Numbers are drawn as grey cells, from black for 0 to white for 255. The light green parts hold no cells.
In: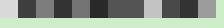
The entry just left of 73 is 196
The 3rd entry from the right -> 73
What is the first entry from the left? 218
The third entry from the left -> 125

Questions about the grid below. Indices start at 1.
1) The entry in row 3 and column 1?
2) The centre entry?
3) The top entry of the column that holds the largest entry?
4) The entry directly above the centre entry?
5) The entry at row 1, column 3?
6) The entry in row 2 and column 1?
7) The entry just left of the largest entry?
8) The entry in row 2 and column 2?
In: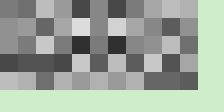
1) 145
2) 123
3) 72
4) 135
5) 188
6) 145
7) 166
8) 154

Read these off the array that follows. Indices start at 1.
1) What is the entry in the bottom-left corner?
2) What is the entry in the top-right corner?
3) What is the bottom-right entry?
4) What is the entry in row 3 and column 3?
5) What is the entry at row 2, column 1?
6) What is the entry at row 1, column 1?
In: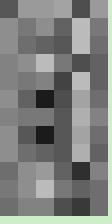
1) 110
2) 154
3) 110
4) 98
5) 142
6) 87
